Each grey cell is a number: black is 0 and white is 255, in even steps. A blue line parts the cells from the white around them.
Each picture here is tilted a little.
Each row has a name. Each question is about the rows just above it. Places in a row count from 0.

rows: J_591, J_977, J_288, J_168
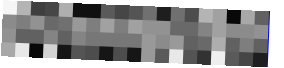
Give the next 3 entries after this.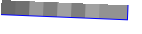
[105 105 132]
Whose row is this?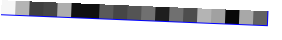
J_591

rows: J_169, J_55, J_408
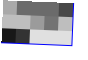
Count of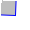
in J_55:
3
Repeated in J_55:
[190]
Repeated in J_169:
[107]
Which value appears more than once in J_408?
[224]
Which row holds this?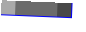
J_169

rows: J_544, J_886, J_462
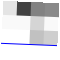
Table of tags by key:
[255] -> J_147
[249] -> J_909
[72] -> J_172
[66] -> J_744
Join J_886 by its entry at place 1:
J_909
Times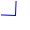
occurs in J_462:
2
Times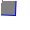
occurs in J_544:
1
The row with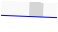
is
J_886
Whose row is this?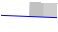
J_462
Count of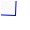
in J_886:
3
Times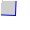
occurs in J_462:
1

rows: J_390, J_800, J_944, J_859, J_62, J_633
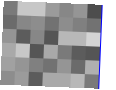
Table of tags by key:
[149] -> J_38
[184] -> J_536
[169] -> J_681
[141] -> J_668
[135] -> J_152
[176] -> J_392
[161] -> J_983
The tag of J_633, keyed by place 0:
J_668
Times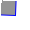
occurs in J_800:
0
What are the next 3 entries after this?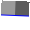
[169 169 184]
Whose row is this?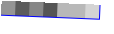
J_944
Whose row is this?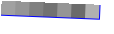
J_62

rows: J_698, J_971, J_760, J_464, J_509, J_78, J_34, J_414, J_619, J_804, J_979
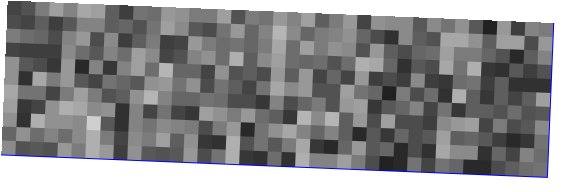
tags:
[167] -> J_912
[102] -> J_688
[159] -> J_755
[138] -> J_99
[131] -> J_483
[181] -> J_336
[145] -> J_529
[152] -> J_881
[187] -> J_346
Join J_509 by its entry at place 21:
J_881
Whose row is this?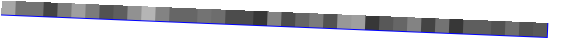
J_34

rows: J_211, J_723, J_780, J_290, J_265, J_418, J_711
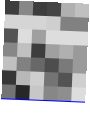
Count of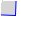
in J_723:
3
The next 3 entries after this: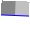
[ 61 160 176]
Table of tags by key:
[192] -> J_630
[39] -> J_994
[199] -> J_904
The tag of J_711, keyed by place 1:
J_994
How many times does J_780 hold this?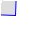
4
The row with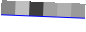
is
J_290
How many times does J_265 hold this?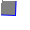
1

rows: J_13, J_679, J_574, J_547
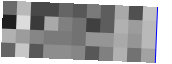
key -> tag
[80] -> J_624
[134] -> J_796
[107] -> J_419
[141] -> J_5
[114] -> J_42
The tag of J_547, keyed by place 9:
J_42
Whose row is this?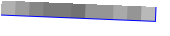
J_574
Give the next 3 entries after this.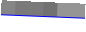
[169 149 185]
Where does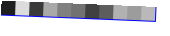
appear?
J_679
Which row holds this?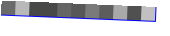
J_13

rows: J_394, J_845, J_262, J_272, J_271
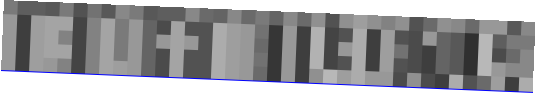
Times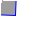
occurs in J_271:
5
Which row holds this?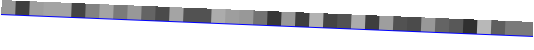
J_845
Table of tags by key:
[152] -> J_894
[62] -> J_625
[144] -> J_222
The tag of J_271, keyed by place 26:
J_894
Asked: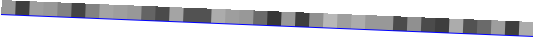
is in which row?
J_271

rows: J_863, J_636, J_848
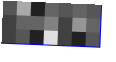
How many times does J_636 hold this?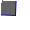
3
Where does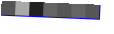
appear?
J_863
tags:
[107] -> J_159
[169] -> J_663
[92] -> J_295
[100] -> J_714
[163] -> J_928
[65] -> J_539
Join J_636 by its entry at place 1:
J_714

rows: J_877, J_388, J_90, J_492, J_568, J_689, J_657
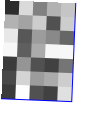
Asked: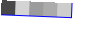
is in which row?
J_689
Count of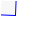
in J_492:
3
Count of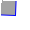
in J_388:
1
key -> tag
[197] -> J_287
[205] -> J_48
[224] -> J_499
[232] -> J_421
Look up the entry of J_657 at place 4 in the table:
J_499

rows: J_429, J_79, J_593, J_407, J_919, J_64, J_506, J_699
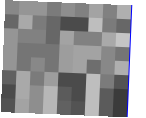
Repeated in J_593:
[129]
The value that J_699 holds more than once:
[83]
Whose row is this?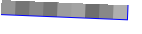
J_919
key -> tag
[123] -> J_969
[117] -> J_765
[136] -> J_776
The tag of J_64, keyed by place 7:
J_969
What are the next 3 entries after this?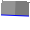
[142 129 163]
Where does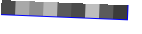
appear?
J_506

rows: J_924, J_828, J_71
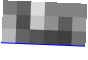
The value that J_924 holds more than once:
[130]
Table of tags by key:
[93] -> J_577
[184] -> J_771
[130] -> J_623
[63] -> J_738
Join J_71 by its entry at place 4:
J_738
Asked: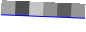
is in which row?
J_828

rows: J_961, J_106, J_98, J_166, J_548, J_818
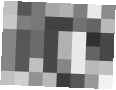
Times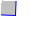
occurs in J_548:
2
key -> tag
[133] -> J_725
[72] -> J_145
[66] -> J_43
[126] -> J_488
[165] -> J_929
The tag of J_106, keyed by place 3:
J_43
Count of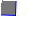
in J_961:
1

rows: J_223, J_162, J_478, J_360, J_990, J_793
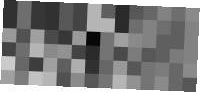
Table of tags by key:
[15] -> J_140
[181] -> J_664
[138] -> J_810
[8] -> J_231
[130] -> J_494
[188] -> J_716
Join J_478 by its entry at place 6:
J_231
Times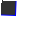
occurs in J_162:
2

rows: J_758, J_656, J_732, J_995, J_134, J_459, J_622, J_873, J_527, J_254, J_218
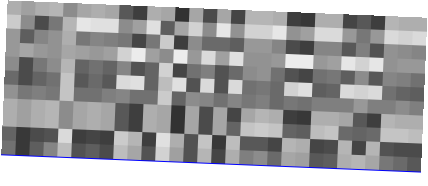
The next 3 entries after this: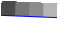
[100 113 100]
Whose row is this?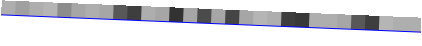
J_873
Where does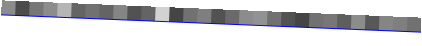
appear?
J_134
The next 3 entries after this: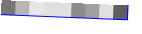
[166 210 140]

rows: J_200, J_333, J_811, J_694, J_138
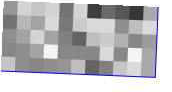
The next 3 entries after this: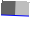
[203 177 135]
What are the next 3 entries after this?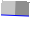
[135 142 150]
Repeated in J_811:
[163]
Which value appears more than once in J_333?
[217]
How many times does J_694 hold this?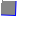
5
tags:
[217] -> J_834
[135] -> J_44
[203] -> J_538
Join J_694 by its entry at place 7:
J_834

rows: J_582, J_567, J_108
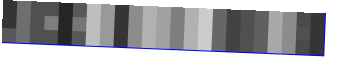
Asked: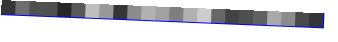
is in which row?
J_582
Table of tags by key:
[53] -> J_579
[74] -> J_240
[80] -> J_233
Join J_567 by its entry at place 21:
J_233
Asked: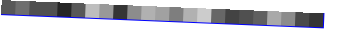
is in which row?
J_108

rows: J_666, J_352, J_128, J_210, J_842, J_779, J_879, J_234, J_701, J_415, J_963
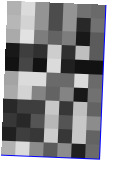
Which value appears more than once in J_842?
[18]
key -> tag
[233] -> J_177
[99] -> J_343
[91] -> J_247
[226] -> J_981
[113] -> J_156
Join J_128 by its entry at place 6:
J_247
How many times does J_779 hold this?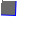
3

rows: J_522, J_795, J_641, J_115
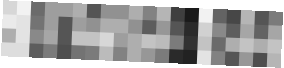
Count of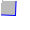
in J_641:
1
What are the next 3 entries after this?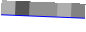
[181  63  26]
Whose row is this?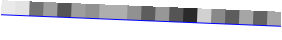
J_795
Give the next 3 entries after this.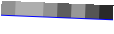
[209 137  93]
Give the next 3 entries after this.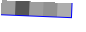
[174 145  93]

